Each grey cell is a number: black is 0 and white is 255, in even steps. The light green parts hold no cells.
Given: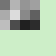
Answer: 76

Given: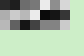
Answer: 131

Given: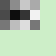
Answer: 189

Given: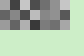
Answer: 124

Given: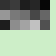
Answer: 163

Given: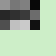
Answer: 192

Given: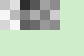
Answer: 106

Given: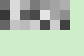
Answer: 73
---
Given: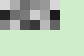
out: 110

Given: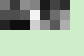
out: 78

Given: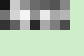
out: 212

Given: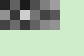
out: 55

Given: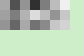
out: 126

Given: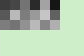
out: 185
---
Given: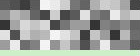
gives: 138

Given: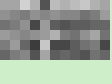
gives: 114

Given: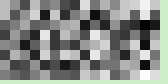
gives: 253

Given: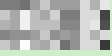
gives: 218

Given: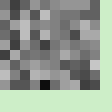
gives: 63
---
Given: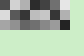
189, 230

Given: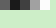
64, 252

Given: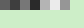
42, 235

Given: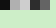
206, 206

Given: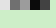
156, 227

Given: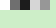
28, 254

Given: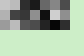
143, 207
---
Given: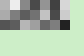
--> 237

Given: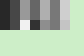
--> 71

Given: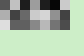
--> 193

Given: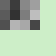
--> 60

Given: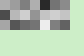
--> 157

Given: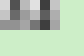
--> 82

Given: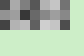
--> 170
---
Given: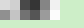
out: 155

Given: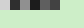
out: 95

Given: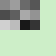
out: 24

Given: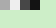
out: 71

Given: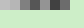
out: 65

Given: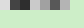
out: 88
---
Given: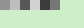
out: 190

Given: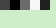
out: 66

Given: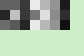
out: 37

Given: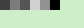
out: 124

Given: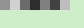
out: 107

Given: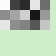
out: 229
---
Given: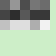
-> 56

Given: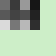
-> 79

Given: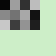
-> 168

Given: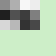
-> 61

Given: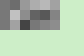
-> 88

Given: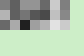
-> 192

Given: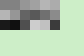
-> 112
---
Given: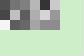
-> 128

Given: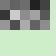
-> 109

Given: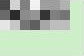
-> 128

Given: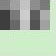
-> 195

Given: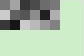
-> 55

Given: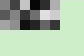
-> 196

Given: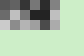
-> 53

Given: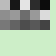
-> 228

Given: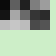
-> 32

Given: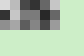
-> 72
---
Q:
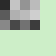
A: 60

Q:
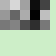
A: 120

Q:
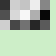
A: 90

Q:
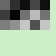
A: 197

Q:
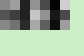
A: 158

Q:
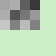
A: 129

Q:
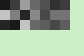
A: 93
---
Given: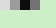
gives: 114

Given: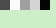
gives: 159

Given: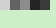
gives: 98

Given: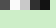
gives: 78

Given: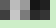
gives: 155

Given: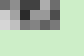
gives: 192

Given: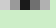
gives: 154
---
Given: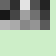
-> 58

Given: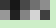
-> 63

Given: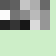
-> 150

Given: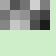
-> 65

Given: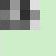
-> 139

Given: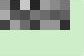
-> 97

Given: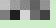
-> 65
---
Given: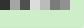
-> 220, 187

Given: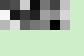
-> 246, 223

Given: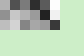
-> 253, 241

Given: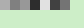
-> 225, 174

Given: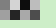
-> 212, 189

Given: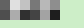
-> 224, 194

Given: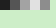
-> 225, 163
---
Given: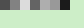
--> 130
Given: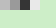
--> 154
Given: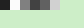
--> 251
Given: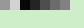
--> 211
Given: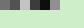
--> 82
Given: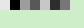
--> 1
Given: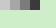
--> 166
